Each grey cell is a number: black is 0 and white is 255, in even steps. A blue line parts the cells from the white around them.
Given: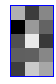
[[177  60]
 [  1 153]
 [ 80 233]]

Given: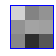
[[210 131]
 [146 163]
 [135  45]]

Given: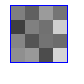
[[127  96]
 [ 63 128]
 [133  84]]

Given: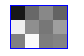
[[ 24 104]
 [239 143]
 [128 250]]

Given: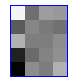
[[244 111]
 [ 91 134]
 [177 126]]

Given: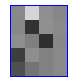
[[137 213]
 [136  50]
 [142 127]]

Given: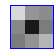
[[216 149]
 [136  25]
 [124 147]]

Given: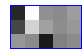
[[ 39 253]
 [ 70 211]
 [150 139]]

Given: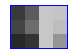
[[ 58  91]
 [ 68 108]
 [ 40  52]]
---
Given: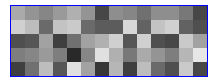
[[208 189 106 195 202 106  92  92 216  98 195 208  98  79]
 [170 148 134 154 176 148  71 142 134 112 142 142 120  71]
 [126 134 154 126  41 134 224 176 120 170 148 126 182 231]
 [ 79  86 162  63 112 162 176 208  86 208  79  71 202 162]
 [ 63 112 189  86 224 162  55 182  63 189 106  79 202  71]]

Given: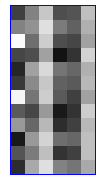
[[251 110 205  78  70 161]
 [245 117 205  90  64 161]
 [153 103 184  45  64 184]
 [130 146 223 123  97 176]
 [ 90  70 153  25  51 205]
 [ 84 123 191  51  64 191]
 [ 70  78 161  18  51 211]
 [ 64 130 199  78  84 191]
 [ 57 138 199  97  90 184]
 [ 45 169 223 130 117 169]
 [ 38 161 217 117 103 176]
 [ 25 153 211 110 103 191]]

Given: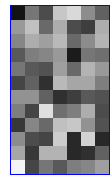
[[244  69 118  89 126 134 159]
 [166  56 179 179  40  48  97]
 [153 192 105 173  76  62 173]
 [146 146  97  48  62  89  82]
 [140  76  69 205  40 211  40]
 [134 173 159 185 105 140 179]
 [126  69 223 111 126 173  76]
 [118  89  82 159 105 179 153]
 [ 89 126 134 153  27 118 111]
 [ 69  97  48 185 166 166 126]
 [ 56 134 105 192 199 146  82]
 [ 19 118  76 199 217 140  97]]

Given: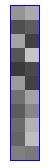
[[163  65]
 [156  65]
 [149 170]
 [128 121]
 [113 163]
 [107 177]
 [100 190]
 [ 92 135]
 [ 85 197]
 [ 79  92]
 [ 58  73]]

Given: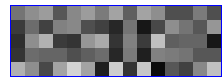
[[177 142  72 163 211 163  31 205  52 199  11  87  65 136 192]
 [116 142 156  87 136 156 123 163  95 163 142  79  79 123  79]
 [ 59 108  65 129 136  79  65  39 116  23  72 142 116  87 150]
 [ 52 108 101 101  79  95 108  39 123  31 129 123 116  87  87]
 [ 46 142 177  59  52 150 170  52 129  59 192  95 101 101  23]]

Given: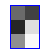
[[143 249]
 [106  66]
 [ 38 222]]

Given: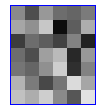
[[193 173 206 138  86 226]
 [179 123  72 117 219 166]
 [166 144 199  13  93 173]
 [138  78 152 109 101 123]
 [117 101 144 206  47 130]
 [109  78 159 186  40 152]
 [ 60 109  93  66 130  34]]

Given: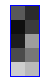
[[205 185]
 [ 89  44]
 [ 75 119]
 [ 29 157]
 [ 15  60]]
